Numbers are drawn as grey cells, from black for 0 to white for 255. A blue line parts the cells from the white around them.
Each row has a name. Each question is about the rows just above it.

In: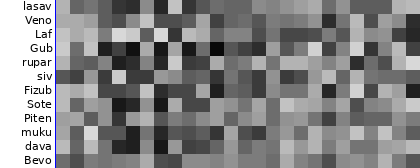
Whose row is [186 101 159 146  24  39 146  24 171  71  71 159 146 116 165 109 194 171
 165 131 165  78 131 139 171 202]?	Sote
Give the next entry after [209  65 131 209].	[53]
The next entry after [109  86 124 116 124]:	[146]
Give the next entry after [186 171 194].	[71]
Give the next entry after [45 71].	[71]
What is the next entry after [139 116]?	[116]

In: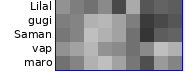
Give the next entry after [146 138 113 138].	[191]
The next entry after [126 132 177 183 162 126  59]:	[73]
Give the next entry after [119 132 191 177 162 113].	[53]
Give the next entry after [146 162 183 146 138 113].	[138]

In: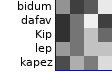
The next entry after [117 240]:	[63]
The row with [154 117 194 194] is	lep
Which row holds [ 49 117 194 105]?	Kip
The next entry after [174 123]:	[219]

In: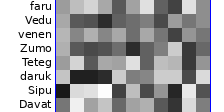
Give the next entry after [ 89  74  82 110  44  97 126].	[204]
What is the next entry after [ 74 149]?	[38]
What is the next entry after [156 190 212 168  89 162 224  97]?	[66]

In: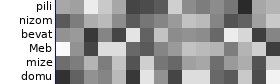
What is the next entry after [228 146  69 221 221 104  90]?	[201]
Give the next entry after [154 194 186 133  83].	[98]

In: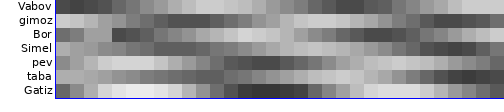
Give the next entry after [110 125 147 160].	[181]
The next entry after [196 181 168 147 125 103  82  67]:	[60]

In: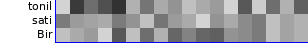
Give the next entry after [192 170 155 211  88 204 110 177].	[96]
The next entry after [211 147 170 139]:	[123]
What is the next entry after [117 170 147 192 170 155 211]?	[88]
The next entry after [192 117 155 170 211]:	[147]
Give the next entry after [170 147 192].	[170]
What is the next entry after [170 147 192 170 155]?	[211]
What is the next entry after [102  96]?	[147]

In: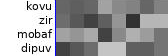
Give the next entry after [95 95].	[116]
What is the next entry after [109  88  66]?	[95]
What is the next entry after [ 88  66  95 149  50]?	[182]

